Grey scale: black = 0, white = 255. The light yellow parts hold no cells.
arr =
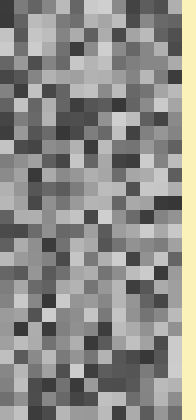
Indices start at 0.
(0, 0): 59
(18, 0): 184
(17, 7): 85
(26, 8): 87
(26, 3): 160
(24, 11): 76
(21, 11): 70
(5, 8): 156
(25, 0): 191
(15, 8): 145
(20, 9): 62
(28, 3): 135
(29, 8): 64
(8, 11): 68
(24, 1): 188
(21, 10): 99
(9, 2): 85
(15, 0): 98
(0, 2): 100
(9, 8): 192
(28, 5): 69
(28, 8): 186
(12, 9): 166
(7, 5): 62
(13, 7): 188
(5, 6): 178
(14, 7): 178
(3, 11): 176
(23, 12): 145
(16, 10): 204
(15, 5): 195
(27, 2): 76
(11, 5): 198
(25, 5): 148
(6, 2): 193
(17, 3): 59
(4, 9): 127
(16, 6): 159

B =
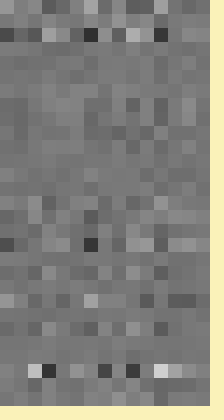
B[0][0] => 150
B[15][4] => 129
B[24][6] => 120
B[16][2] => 107
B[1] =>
[120, 128, 118, 132, 122, 119, 134, 124, 146, 127, 135, 107, 121, 125, 123]
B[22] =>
[117, 116, 114, 112, 116, 117, 115, 120, 119, 123, 121, 115, 115, 120, 114]
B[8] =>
[110, 105, 114, 119, 127, 127, 104, 117, 124, 115, 128, 100, 122, 135, 112]
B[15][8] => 115
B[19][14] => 121
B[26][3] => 52
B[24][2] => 119
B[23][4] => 122
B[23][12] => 113
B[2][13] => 135
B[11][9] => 118
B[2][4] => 137
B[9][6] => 107
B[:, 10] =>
[96, 135, 147, 116, 124, 124, 122, 128, 128, 104, 123, 121, 109, 125, 114, 133, 121, 151, 114, 123, 113, 90, 121, 126, 120, 115, 125, 112, 135]
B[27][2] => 103
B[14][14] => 119
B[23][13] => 120
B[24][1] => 117
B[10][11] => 107
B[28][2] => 116
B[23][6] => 96
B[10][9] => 104
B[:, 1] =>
[126, 128, 102, 122, 110, 118, 118, 106, 105, 106, 111, 117, 120, 113, 122, 111, 115, 105, 122, 114, 114, 128, 116, 114, 117, 119, 121, 118, 125]
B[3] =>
[123, 122, 118, 110, 108, 112, 120, 122, 117, 127, 116, 122, 115, 112, 117]
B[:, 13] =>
[104, 125, 135, 112, 126, 116, 126, 138, 135, 113, 129, 115, 110, 125, 120, 134, 117, 146, 113, 115, 117, 91, 120, 120, 118, 119, 139, 108, 124]
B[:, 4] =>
[104, 122, 137, 108, 120, 117, 122, 132, 127, 116, 125, 117, 113, 118, 115, 129, 120, 139, 113, 120, 119, 101, 116, 122, 119, 116, 120, 115, 120]
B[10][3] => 126
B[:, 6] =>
[163, 134, 48, 120, 110, 117, 130, 111, 104, 107, 117, 119, 130, 111, 131, 91, 105, 54, 121, 103, 119, 161, 115, 96, 120, 123, 131, 123, 130]

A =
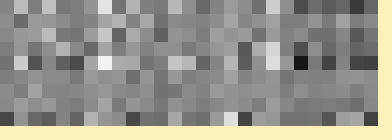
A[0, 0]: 133
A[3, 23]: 104
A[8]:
[71, 147, 104, 94, 132, 101, 178, 149, 140, 72, 113, 109, 167, 118, 110, 154, 222, 67, 156, 151, 115, 115, 116, 85, 158, 166, 66]
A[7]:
[136, 156, 142, 153, 129, 125, 139, 164, 121, 148, 138, 120, 144, 136, 125, 136, 147, 140, 125, 156, 135, 120, 123, 126, 121, 110, 135]
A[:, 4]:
[120, 140, 120, 178, 95, 138, 133, 129, 132]
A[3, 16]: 158
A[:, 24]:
[102, 161, 134, 126, 132, 146, 140, 121, 158]
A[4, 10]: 115
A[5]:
[126, 135, 147, 138, 138, 121, 154, 144, 149, 110, 149, 116, 152, 127, 135, 139, 161, 131, 140, 149, 117, 130, 128, 128, 146, 147, 139]
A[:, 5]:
[124, 125, 116, 136, 75, 121, 135, 125, 101]
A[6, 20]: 127
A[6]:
[140, 126, 162, 134, 133, 135, 143, 151, 137, 134, 143, 114, 119, 138, 131, 154, 146, 142, 147, 147, 127, 142, 132, 135, 140, 127, 137]
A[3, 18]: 172
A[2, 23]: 111
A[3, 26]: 108
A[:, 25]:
[58, 124, 88, 101, 68, 147, 127, 110, 166]
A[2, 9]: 171
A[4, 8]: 171
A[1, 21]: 125
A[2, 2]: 155
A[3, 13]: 122
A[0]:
[133, 187, 125, 192, 120, 124, 148, 227, 116, 178, 127, 122, 184, 143, 105, 132, 155, 141, 111, 205, 143, 76, 108, 90, 102, 58, 102]
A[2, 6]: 156

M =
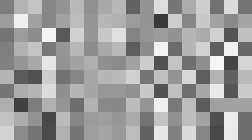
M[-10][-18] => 125
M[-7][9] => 93
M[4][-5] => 110
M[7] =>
[175, 65, 125, 177, 149, 109, 177, 137, 135, 188, 150, 239, 122, 189, 92, 160, 162, 163]
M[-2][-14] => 187
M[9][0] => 211
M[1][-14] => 162
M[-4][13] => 110
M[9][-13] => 118
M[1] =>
[155, 239, 161, 135, 162, 189, 149, 182, 176, 155, 148, 57, 206, 135, 201, 162, 137, 164]
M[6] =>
[118, 173, 181, 220, 143, 181, 165, 151, 151, 144, 201, 82, 191, 110, 167, 233, 86, 203]
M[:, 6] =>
[144, 149, 150, 141, 174, 166, 165, 177, 155, 158]
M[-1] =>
[211, 138, 117, 75, 176, 118, 158, 165, 154, 189, 98, 231, 129, 218, 134, 72, 234, 109]
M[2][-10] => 223
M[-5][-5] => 215
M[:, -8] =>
[148, 148, 149, 140, 205, 117, 201, 150, 116, 98]
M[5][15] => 179
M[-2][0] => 194
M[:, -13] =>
[185, 189, 209, 184, 163, 134, 181, 109, 134, 118]
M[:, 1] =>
[178, 239, 156, 177, 150, 91, 173, 65, 172, 138]
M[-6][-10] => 138
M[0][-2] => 220
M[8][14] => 163
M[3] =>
[127, 177, 196, 120, 150, 184, 141, 169, 185, 93, 140, 242, 107, 182, 211, 95, 241, 103]
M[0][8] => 183
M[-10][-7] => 221

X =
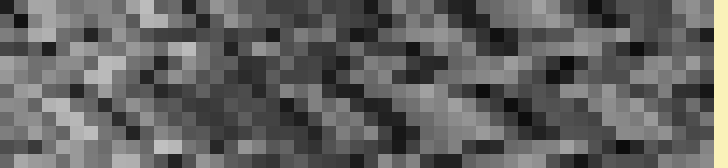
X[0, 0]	29
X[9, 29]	38
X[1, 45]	93
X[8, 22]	73
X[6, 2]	163
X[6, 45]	64
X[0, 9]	161
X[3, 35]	41
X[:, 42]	[16, 56, 129, 138, 101, 86, 113, 127, 67, 77, 82, 53]
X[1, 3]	165
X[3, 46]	47
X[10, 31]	105
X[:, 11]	[95, 175, 64, 107, 35, 98, 40, 83, 109, 134, 192, 84]
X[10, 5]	153
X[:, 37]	[132, 127, 85, 101, 136, 87, 72, 44, 14, 51, 110, 154]
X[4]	[162, 142, 112, 116, 141, 140, 102, 186, 182, 115, 104, 35, 88, 145, 121, 91, 94, 49, 52, 71, 105, 66, 69, 49, 30, 70, 127, 113, 122, 61, 41, 39, 99, 107, 129, 117, 156, 136, 93, 53, 10, 53, 101, 77, 88, 79, 134, 142, 105, 153, 98]
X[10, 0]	77
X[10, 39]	130
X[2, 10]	83
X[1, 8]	137
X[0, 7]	133
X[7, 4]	185
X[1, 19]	93
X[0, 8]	106
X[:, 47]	[68, 71, 89, 78, 142, 120, 126, 81, 100, 145, 65, 130]
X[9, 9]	35
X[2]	[126, 107, 169, 177, 111, 98, 36, 90, 150, 117, 83, 64, 62, 56, 75, 84, 59, 74, 71, 28, 84, 125, 106, 123, 60, 24, 36, 93, 113, 135, 141, 149, 134, 84, 51, 17, 41, 85, 68, 84, 83, 134, 129, 123, 149, 92, 73, 89, 114, 71, 29]
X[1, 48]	90
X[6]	[102, 153, 163, 101, 94, 37, 93, 155, 113, 83, 90, 40, 56, 69, 97, 65, 69, 76, 40, 75, 131, 105, 129, 53, 32, 29, 100, 105, 121, 134, 161, 133, 81, 55, 13, 51, 91, 72, 83, 73, 140, 143, 113, 149, 102, 64, 77, 126, 49, 47, 22]
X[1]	[96, 18, 130, 165, 151, 130, 104, 134, 137, 89, 179, 175, 121, 102, 36, 91, 146, 119, 90, 93, 74, 53, 64, 103, 71, 65, 55, 29, 75, 124, 92, 133, 65, 29, 36, 106, 112, 127, 137, 152, 129, 80, 56, 21, 46, 93, 76, 71, 90, 138, 126]
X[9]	[126, 113, 157, 124, 100, 178, 188, 117, 104, 35, 91, 134, 118, 84, 88, 64, 52, 66, 88, 64, 65, 60, 36, 78, 126, 100, 134, 67, 23, 38, 103, 112, 128, 132, 154, 136, 88, 51, 33, 46, 83, 81, 77, 73, 138, 136, 125, 145, 99, 72, 75]
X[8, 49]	78
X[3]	[69, 62, 92, 31, 104, 164, 150, 123, 115, 152, 136, 107, 167, 187, 120, 96, 35, 86, 149, 128, 79, 93, 56, 54, 80, 110, 66, 58, 58, 20, 80, 126, 103, 131, 63, 41, 35, 101, 116, 127, 139, 152, 138, 81, 50, 14, 47, 78, 97, 91, 85]

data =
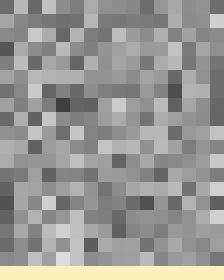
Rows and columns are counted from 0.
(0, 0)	109
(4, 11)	171
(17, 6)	93
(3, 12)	194
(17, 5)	194
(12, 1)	122
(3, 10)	153
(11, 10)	168
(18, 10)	186
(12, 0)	115
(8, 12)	159
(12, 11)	100
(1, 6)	182
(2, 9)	155
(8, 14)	139
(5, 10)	163
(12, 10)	129
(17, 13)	146
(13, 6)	148
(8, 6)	134
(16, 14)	158
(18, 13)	160
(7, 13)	166
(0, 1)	183
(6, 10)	152
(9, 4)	110
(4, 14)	148
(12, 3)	98
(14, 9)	107
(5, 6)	147
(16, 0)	119
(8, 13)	146
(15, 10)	145
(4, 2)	105
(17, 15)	159
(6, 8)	121
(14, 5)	133
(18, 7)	147

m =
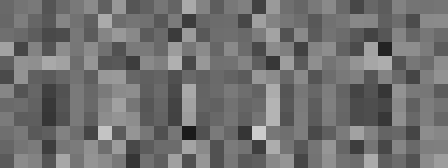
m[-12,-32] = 105
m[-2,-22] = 92
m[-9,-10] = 132
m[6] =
[134, 84, 102, 64, 82, 122, 104, 122, 139, 142, 94, 107, 74, 169, 100, 107, 122, 110, 99, 172, 85, 119, 103, 126, 100, 68, 83, 54, 147, 121, 119, 91]
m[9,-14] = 204
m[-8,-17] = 113
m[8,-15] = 97
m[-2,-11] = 88
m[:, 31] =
[117, 139, 107, 91, 140, 146, 91, 115, 103, 135, 127, 157]
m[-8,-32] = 95
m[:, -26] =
[139, 96, 91, 140, 150, 94, 104, 105, 95, 69, 145, 148]
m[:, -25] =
[96, 171, 133, 113, 86, 152, 122, 135, 141, 196, 110, 139]
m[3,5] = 119
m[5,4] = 103
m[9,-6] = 130
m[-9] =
[162, 70, 131, 84, 141, 119, 140, 113, 81, 122, 122, 105, 156, 119, 139, 102, 138, 108, 73, 140, 127, 66, 132, 142, 98, 75, 163, 35, 142, 142, 124, 91]
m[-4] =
[123, 93, 94, 54, 81, 122, 95, 141, 148, 141, 89, 99, 66, 157, 92, 104, 117, 97, 117, 180, 82, 125, 91, 124, 102, 75, 78, 55, 144, 104, 126, 103]
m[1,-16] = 109
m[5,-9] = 109
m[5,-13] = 139
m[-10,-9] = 115
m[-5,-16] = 114
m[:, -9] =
[138, 113, 115, 142, 116, 109, 126, 128, 124, 95, 150, 144]
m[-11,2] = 102
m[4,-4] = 83
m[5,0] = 74
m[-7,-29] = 91
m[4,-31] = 146
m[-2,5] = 123
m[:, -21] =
[118, 88, 106, 105, 128, 100, 107, 102, 99, 80, 108, 95]
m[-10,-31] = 106
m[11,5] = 117
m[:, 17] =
[128, 71, 105, 108, 132, 91, 110, 102, 97, 53, 115, 90]
